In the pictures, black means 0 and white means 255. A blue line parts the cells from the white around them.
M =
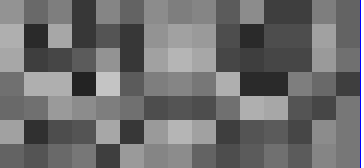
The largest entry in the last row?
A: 154
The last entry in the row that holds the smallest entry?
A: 62
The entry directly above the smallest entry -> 91
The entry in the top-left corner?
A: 147
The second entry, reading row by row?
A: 105
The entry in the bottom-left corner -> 99
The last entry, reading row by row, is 119
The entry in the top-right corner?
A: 99
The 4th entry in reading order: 55
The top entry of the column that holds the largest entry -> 133
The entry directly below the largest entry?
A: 126
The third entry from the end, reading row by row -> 91
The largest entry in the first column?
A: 175
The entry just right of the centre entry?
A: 119
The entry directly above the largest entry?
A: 147
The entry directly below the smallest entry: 140
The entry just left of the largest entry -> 35
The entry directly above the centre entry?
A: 181
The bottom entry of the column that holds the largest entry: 62
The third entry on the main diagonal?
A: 70
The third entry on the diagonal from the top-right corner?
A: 70
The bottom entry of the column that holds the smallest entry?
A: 119
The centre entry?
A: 133
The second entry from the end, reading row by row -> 133
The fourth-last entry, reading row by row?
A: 112

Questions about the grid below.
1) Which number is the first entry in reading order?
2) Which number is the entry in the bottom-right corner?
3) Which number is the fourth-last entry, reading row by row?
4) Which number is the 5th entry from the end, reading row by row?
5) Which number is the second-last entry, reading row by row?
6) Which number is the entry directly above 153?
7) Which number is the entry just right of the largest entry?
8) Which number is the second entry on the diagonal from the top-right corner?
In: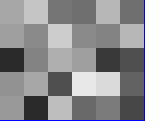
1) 167
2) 71
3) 190
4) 42
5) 123
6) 146
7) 218
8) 131

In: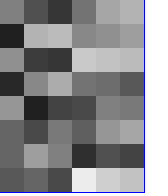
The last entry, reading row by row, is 194
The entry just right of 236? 207
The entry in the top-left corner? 128
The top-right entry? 179
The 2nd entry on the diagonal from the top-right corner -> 144
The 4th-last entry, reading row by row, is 73
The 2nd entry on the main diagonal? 179
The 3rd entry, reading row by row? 54
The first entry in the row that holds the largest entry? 88
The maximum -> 236

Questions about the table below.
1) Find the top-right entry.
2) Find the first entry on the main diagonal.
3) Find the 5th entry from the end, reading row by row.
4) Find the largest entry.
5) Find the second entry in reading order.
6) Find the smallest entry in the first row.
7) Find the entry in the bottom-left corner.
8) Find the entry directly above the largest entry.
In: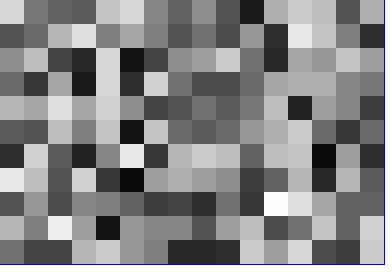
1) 174
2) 215
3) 158
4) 252
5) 119
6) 26
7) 113
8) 98

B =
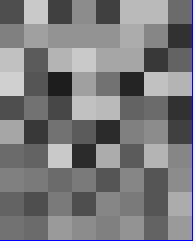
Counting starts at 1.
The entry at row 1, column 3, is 64
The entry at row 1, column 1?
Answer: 78
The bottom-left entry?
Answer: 114
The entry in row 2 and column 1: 128
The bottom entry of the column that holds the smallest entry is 154
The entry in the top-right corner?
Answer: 107
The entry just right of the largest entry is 85
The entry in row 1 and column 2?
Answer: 201
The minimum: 29
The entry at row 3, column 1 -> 193
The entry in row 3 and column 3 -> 180
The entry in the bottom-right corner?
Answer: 154
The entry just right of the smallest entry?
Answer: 160

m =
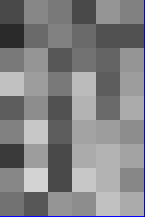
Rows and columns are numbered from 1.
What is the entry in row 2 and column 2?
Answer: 106
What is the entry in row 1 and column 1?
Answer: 73
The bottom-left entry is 114
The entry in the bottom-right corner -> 171
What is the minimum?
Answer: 42
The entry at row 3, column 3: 87
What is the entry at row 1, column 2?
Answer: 135
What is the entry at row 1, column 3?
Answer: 121
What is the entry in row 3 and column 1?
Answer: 121
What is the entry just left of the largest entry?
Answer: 135
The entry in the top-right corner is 129
